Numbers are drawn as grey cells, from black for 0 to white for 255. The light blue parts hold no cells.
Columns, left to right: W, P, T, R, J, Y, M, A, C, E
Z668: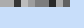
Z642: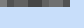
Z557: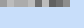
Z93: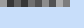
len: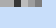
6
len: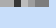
7
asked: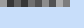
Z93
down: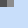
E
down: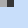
R
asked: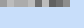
Z557
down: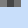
Y

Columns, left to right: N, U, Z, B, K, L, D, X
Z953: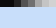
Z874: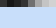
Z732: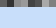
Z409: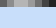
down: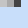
D
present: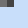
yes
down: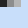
Z
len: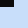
2
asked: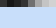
Z874
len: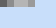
5

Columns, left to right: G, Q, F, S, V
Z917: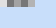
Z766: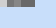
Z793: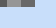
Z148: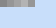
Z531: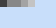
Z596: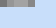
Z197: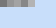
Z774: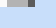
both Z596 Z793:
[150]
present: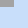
yes
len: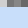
4

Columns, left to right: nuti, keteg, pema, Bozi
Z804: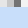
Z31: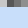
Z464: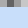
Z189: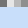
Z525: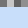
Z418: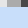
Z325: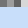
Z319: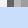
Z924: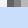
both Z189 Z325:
[115]
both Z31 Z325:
[115]

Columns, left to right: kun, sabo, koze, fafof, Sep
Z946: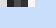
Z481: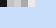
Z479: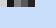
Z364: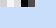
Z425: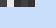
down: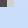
koze
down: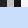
sabo

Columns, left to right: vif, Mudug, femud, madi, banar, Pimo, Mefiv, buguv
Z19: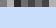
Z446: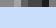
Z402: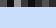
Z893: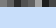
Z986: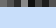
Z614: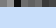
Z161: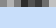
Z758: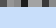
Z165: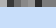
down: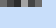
Pimo
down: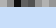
Mudug
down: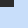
femud

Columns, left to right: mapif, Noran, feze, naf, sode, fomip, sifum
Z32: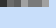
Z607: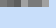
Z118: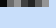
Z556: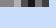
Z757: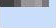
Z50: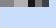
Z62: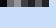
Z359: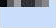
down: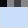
mapif
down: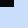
mapif
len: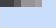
6
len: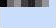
7

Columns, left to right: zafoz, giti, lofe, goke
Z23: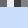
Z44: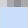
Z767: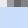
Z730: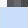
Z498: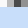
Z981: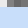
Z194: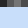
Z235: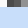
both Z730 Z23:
[104]
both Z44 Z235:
[145]

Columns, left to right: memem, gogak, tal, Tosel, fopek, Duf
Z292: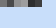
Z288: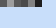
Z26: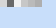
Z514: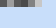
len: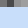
4
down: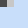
Tosel

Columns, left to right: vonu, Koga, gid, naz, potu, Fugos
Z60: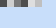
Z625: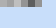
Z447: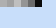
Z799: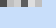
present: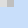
yes
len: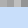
4
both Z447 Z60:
[191]
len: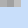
3
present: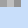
yes
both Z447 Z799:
[191]
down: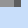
naz

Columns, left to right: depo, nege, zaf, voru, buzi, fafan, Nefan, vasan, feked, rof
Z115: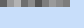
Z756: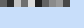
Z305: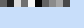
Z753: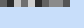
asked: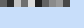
Z756
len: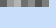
7
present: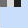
yes
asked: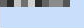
Z753

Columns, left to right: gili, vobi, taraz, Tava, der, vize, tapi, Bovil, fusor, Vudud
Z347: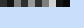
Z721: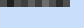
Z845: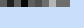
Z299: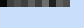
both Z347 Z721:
[47]
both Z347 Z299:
[8]
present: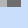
yes

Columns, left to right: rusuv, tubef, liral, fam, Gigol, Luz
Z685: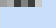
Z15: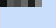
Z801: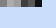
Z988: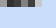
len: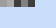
5
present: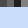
yes
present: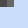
yes
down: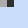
tubef
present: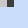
no
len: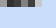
6
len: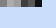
6

